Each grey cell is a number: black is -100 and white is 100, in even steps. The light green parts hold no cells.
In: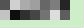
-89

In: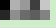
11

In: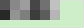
15

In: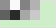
-67

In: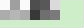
43

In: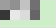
82

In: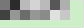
18

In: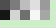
66
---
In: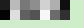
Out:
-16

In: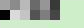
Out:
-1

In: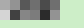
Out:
-66

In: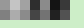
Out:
-74

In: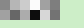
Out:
69

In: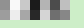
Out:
-13

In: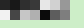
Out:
-27

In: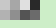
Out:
-34

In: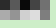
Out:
73
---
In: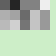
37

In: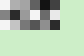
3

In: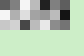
92

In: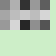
30

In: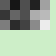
-58

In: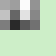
52

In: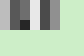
48

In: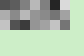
36

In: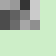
-40
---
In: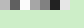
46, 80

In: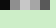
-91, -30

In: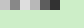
54, -61

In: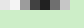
81, 55

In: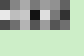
-43, -13

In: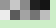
18, 48

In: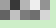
25, 68

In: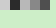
61, -38
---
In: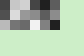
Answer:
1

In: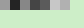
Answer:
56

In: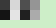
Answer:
-75

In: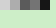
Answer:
-9

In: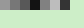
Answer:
48

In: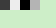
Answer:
-100

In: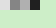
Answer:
38

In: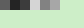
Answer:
2

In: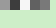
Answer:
-24

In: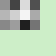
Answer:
-76
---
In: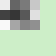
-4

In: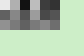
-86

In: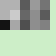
-29

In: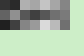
38

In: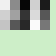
-95

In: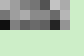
0

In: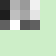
21

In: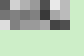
39

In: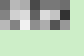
36
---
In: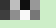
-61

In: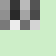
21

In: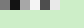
-5

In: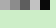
35

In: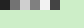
-73

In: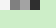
91

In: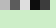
46

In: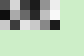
-36

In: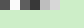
-36

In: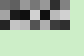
-15
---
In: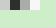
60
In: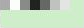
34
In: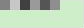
2
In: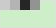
59
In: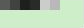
-30
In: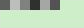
-26
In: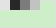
78
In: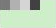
-5
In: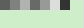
-26
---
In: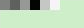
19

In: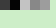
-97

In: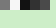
93

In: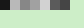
26

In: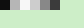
94

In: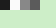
-78

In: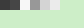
94

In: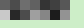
25

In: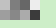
24
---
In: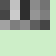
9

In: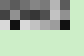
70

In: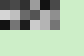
-78

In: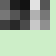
-42

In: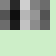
52

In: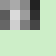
-2

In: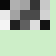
-25
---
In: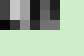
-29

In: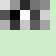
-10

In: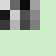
-91

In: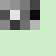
-4

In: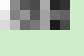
-71

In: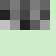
-4
